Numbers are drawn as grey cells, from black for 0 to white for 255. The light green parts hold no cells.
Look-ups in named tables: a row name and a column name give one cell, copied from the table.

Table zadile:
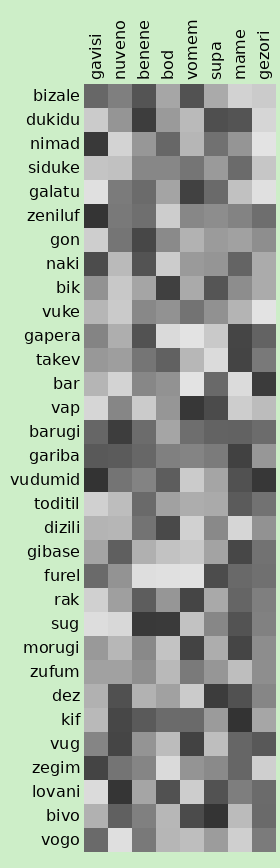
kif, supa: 155
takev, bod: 97
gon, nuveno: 117
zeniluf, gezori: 110
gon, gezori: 142
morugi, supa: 173
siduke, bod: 135
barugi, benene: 108
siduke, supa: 154
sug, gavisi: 221
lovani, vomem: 205
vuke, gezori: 227
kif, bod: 107
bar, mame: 219
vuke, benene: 136
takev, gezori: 121
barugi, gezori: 108
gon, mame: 161
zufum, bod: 185
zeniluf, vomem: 135
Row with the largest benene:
furel

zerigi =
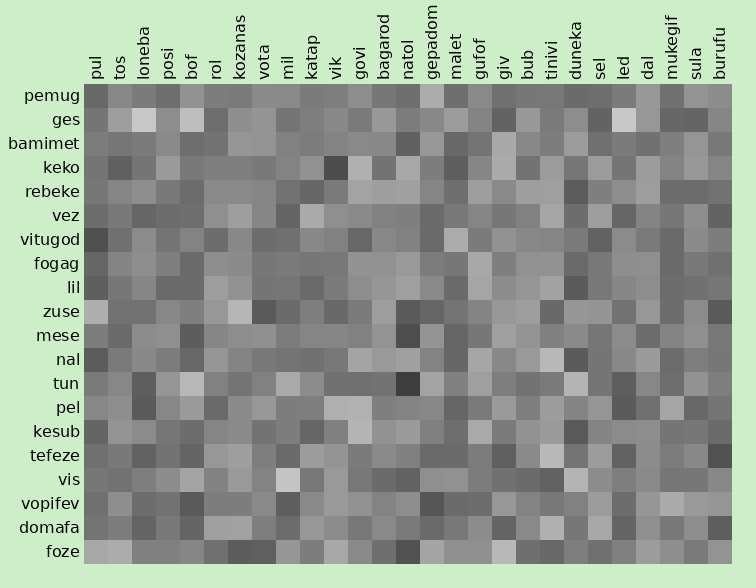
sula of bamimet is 149
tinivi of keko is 155
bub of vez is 129
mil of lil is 118
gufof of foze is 143
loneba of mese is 139
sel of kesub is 132
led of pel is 91
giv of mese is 159
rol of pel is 106
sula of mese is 143
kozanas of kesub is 138
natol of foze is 82

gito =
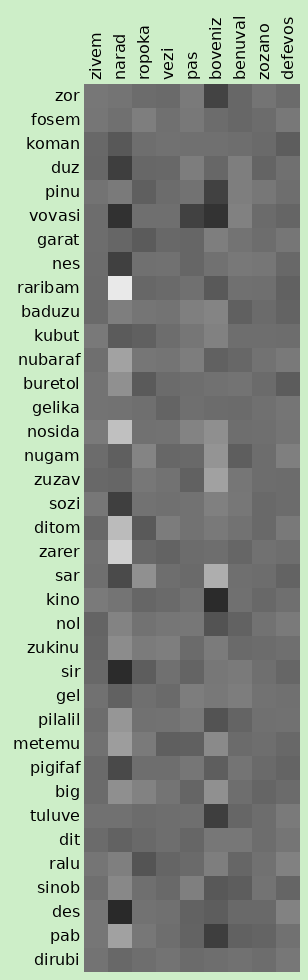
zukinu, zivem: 102
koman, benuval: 110
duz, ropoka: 103
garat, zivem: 109
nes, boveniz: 113
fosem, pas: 120
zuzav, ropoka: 119
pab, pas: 99
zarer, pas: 108
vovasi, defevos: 101
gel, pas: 125
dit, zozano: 109
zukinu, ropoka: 123
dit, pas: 102
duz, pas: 125

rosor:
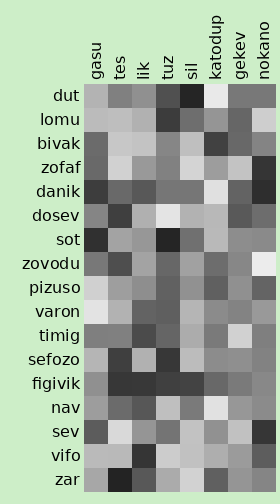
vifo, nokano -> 93
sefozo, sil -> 188
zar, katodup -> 96
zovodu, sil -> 161
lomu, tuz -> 60
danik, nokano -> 46
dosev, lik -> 176
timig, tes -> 128
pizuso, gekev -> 144
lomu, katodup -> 149
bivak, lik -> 195
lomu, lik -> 177
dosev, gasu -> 133
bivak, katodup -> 65
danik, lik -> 88
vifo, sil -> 193
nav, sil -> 122
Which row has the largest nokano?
zovodu

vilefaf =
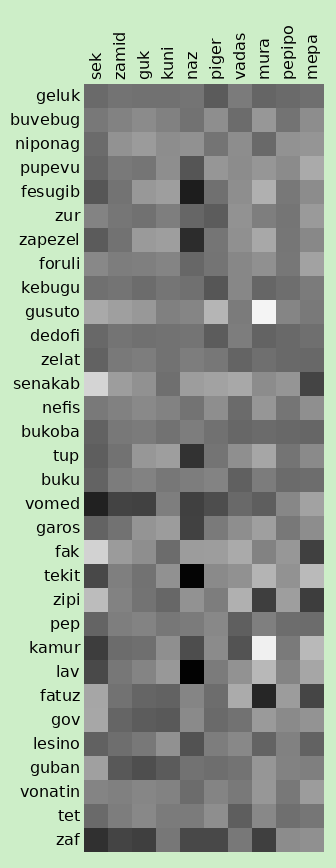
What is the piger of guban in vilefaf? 110
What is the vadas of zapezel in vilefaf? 144
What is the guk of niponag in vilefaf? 155
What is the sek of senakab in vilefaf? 212
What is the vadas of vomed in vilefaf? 105
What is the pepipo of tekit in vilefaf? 146
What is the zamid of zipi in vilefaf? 130
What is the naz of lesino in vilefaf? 82
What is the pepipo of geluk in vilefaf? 106
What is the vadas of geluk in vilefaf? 123
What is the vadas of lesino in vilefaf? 136
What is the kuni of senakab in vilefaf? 111
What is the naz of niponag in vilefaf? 145
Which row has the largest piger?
gusuto

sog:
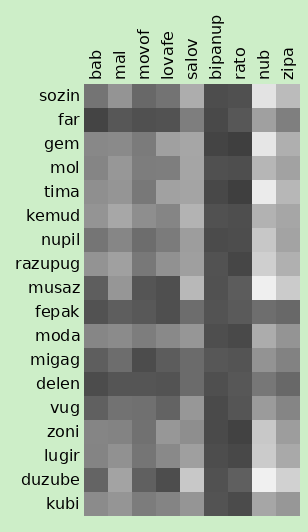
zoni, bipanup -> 74
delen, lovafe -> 83
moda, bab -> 134
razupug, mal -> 160
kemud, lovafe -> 133
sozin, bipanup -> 77
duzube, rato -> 95
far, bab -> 68
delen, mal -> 85
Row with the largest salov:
duzube

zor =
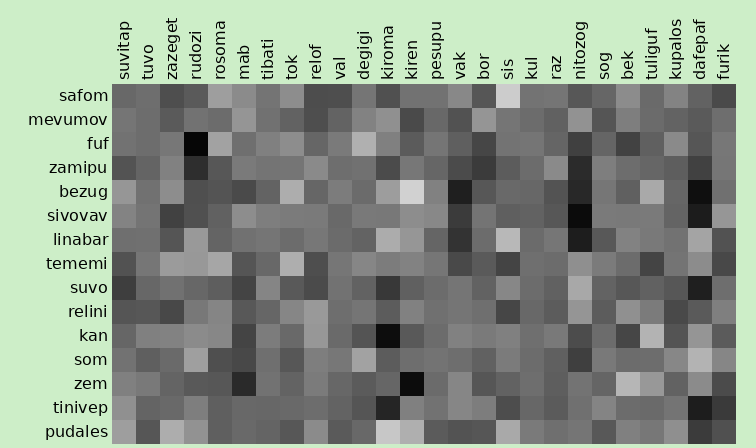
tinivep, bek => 108
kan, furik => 91
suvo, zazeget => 113
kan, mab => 68
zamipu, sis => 92
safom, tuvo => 110
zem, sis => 98
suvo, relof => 75
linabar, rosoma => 100
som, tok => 87
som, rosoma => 79
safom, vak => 136
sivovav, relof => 122
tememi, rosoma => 166
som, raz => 96
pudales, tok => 87
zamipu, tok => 117
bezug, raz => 83
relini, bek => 144
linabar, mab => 113
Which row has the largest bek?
zem

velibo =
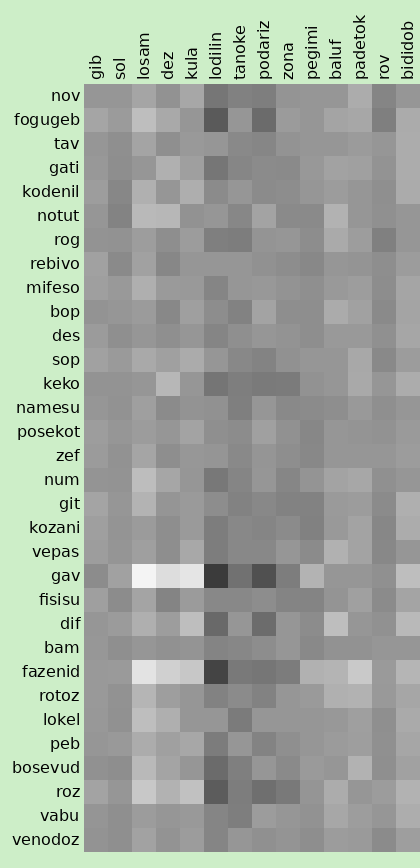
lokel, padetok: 159
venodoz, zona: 148
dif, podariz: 108
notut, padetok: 150
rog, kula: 156
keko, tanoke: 126
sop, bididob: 156
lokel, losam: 190
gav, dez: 221
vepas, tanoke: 136

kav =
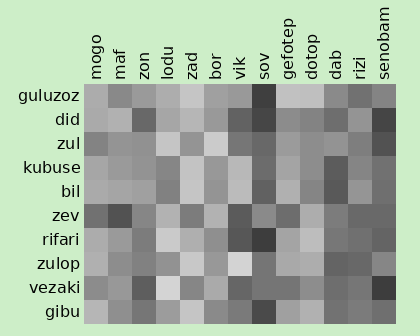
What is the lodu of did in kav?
166
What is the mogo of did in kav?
170
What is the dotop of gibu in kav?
177
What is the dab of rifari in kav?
119
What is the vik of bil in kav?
187
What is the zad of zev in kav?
124
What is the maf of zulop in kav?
141
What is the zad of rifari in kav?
175
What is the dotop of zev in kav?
173
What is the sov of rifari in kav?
61
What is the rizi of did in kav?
148
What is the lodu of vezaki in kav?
212
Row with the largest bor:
zul

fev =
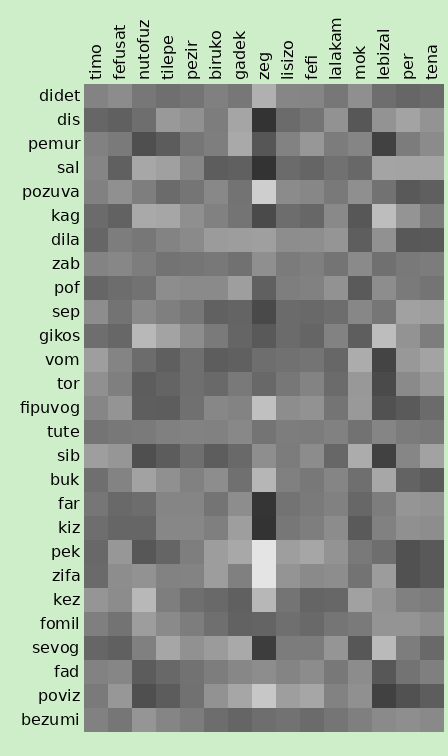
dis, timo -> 102
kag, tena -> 123
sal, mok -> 104
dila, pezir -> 138
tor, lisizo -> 119
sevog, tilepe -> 166
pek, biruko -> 157
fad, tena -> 127
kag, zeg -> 74
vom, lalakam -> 103
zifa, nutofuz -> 146
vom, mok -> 172
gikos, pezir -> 141
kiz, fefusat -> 102
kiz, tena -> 141
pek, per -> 81
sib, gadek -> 105
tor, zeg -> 104
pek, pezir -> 126
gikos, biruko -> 122

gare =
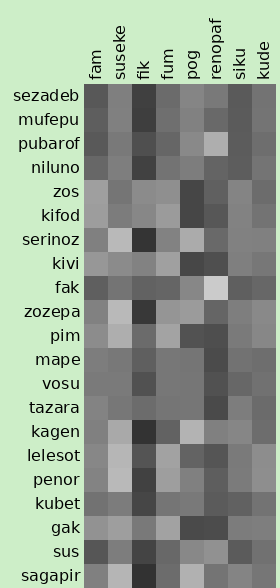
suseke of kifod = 124
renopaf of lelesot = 85
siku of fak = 95
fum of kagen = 98
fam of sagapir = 128
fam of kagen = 128
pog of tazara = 118
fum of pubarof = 102
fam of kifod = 157
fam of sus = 86
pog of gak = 74
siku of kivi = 127
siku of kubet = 97
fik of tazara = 108
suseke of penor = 185
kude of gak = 126
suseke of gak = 158
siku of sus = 91
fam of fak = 95
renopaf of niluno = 100

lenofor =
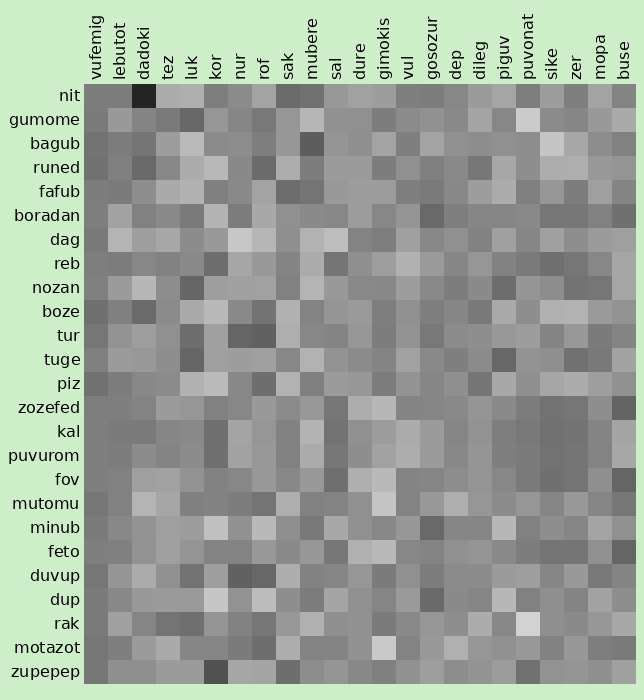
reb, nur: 166
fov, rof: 152
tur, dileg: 142
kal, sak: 130
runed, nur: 136
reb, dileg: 150
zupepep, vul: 145
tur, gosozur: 120
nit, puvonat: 126
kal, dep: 133
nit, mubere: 113
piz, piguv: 168
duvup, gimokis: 123
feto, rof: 153
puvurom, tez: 132
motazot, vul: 131
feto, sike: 116

